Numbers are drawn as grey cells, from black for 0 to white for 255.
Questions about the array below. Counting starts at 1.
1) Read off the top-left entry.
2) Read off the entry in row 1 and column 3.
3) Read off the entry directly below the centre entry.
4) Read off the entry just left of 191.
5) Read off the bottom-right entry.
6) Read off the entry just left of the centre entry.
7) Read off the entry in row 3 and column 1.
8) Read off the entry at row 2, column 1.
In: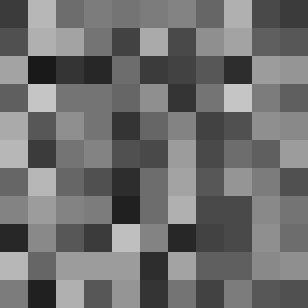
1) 59
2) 109
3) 109
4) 59
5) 80
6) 80
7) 163
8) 80

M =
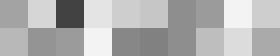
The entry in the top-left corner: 163
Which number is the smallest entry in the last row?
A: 129
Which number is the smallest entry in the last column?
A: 170
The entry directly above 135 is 206
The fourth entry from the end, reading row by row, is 142
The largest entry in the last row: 243

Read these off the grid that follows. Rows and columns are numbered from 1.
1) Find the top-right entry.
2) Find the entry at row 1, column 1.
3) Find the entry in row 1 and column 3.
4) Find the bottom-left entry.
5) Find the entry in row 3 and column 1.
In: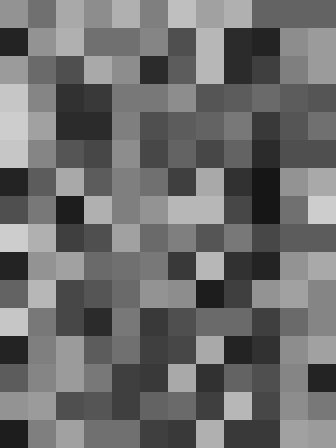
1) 99
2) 147
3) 169
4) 29
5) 155

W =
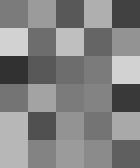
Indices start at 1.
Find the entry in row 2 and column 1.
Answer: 210
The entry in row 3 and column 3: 109
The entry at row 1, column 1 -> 123
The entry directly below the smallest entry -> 116
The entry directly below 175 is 101
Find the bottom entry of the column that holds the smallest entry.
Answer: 183
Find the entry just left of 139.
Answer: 155
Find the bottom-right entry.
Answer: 95
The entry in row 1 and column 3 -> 88

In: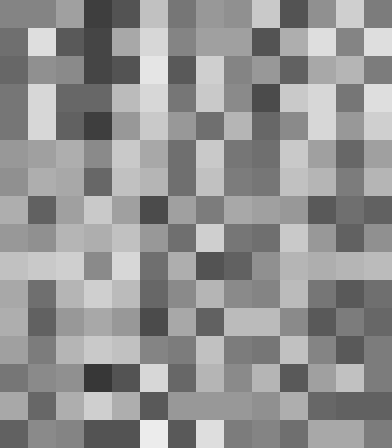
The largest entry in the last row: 236
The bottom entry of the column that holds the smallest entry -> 83
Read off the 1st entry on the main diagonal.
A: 132
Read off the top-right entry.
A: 124
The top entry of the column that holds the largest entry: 193
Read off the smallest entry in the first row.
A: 62
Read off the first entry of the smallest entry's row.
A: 118
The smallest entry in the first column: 97
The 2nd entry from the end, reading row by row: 168
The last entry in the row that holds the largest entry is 124
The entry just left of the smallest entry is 144
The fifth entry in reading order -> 83
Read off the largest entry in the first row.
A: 207
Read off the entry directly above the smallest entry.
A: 201
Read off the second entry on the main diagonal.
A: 222
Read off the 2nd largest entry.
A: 229
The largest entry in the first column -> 193
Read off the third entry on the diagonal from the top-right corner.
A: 168
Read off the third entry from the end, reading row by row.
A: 168
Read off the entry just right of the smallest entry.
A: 83
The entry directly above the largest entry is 89
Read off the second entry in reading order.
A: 132
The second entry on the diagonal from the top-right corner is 132
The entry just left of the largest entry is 83
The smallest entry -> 55
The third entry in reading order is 160

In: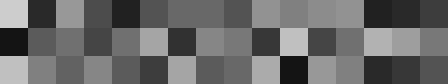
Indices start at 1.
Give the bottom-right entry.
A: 83
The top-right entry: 61
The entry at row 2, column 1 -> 20
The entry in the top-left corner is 205
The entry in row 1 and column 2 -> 41
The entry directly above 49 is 104
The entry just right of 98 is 134
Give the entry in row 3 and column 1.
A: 192
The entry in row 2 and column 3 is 112
